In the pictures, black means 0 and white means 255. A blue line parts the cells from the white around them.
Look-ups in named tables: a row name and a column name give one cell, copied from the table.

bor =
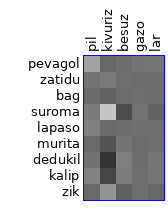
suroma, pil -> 122
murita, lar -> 111
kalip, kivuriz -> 69
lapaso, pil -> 128
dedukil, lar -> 117
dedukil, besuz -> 127
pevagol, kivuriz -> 103
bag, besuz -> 108
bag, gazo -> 110
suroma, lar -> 99
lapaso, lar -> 112
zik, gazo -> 110
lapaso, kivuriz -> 106
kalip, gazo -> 110
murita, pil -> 106
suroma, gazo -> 115
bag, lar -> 109
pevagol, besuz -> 109
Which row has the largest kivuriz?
suroma

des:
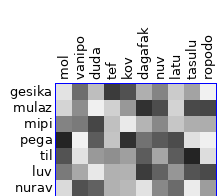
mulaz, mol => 212
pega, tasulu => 224
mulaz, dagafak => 49
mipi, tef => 192
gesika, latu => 203
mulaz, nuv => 77
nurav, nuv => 136
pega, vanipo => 241
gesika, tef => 59
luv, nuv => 98
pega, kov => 48
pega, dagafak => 114

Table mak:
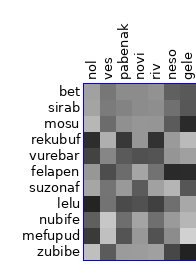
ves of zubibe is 91
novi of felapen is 165
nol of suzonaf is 166
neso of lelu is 111
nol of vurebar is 67
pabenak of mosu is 144
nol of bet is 161

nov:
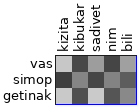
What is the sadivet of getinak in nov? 202
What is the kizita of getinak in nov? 201
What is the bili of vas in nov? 160
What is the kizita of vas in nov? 199
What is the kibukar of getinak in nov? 79
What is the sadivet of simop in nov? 70
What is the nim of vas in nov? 69
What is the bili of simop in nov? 93
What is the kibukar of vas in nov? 72
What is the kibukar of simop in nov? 133
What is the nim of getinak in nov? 85
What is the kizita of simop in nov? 62
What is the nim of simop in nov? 131
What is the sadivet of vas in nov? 157
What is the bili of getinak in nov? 137
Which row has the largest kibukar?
simop

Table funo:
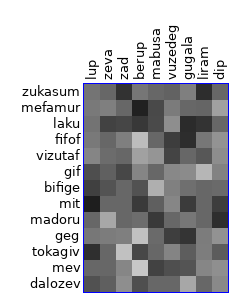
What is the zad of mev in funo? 134
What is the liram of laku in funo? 51
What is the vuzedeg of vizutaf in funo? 68
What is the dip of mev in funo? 143
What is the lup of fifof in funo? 121
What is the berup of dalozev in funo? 79
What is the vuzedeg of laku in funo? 142
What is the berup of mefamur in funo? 33
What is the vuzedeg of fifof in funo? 61
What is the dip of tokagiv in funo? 92
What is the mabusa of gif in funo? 103
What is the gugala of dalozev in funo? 167
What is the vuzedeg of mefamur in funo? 123
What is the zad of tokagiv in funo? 193
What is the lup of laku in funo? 115
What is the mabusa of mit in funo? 95
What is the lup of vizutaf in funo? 133
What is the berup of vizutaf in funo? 161
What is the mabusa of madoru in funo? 57
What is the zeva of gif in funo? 96

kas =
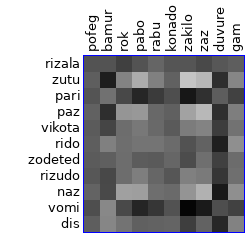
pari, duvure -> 93
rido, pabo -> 116
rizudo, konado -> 86
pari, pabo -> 38
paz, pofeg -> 97
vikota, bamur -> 69
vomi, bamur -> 136
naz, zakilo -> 148

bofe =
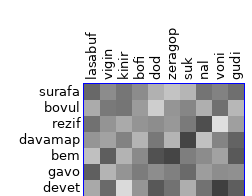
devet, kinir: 218
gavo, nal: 157
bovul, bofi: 155
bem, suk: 126
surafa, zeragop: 195
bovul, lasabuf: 171
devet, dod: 88
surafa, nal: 116
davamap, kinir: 130
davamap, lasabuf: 149
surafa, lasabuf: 104
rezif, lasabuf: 113
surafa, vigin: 140
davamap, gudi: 99
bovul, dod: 206
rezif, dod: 141
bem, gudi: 89
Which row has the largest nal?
davamap

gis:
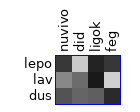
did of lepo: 202
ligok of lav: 25
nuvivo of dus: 83
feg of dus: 42
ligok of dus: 95
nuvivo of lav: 136
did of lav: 108
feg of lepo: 55
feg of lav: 207
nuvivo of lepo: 56
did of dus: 101
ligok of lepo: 35

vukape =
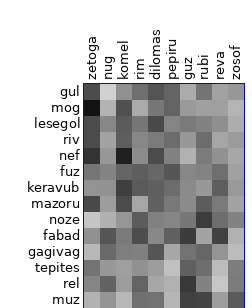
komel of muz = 183
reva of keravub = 94
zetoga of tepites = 115
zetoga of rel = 133
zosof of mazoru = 163
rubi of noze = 60
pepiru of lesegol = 132
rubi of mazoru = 92
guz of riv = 152
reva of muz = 158
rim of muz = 112
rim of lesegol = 118
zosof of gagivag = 188
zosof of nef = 167
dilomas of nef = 75
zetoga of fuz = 117
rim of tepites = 145
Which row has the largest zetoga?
noze

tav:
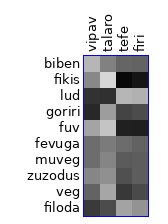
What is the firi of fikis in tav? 21
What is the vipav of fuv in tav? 164
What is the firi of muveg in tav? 93
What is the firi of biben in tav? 99
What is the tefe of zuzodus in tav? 80
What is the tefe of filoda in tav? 163
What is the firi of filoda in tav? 147
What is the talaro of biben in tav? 129
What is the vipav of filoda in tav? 58
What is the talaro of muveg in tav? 133
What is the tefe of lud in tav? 182
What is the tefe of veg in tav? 56

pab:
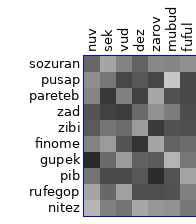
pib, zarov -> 43
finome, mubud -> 99
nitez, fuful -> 120
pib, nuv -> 115
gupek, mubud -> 179
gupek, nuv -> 41
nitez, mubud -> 146
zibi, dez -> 155
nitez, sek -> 128
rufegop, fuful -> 129
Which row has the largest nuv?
nitez

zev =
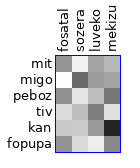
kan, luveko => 154
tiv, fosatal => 219
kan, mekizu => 37
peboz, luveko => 189
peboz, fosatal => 144
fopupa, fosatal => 146
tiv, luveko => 126
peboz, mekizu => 118
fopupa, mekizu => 137
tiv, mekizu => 224

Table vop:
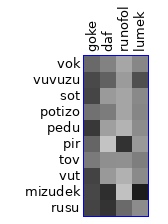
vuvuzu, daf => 97
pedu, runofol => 179
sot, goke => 69
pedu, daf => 159
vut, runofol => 177
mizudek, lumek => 29
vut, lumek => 138
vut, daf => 153
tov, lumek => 126
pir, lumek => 153
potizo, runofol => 165
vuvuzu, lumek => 79
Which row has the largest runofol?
mizudek

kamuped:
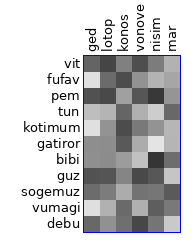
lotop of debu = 145
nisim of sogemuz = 118
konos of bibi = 156
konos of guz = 133
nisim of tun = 205
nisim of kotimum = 147
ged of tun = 190
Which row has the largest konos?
sogemuz

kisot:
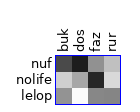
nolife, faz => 38
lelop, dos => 251
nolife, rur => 217
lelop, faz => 135
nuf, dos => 29
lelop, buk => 147
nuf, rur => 192
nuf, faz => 145
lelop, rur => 133
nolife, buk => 207
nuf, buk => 74
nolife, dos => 167

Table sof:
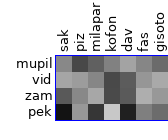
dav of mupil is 163
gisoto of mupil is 107
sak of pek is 19
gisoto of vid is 169
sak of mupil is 136
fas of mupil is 134
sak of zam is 89
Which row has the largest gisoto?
vid

